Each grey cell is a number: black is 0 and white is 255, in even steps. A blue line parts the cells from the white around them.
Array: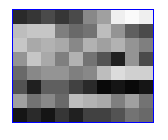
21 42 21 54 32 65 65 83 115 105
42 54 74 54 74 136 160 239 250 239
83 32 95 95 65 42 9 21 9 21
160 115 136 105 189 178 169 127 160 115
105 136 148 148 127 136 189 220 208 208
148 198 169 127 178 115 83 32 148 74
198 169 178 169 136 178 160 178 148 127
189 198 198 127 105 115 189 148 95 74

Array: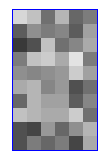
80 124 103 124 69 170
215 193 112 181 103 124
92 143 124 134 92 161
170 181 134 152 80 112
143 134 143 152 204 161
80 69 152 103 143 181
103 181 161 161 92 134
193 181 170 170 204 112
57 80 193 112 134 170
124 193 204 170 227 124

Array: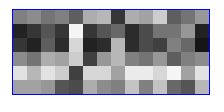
34 54 85 54 245 54 85 104 44 75 116 116 151 34
54 34 94 44 215 34 44 183 44 75 64 128 104 22
128 140 116 128 94 173 183 54 173 162 205 94 116 151
162 162 151 85 75 173 140 128 195 128 195 104 85 183
140 116 173 162 205 64 151 183 128 116 151 94 128 140
226 183 226 205 64 215 215 162 235 235 215 245 162 226

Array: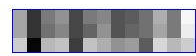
165 51 113 134 71 101 146 83 101 113 165 122 237
165 51 122 146 71 122 134 83 92 113 174 122 247
204 6 184 194 60 194 174 146 156 92 215 184 204

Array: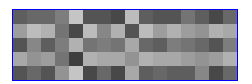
84 104 84 147 197 72 104 72 168 94 104 94 94 135 72 104
84 135 94 125 177 116 125 116 168 104 94 125 116 104 84 125
94 104 104 125 197 84 84 72 188 94 84 84 116 94 72 104
168 147 157 116 63 177 168 168 147 177 168 168 157 147 157 177
157 188 177 116 72 188 135 177 84 188 157 177 157 147 177 168

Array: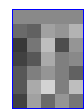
65 161 106 149 118
137 137 137 137 137
87 127 149 127 97
106 97 161 149 179
65 87 170 127 137
56 118 190 77 149
87 170 211 127 190
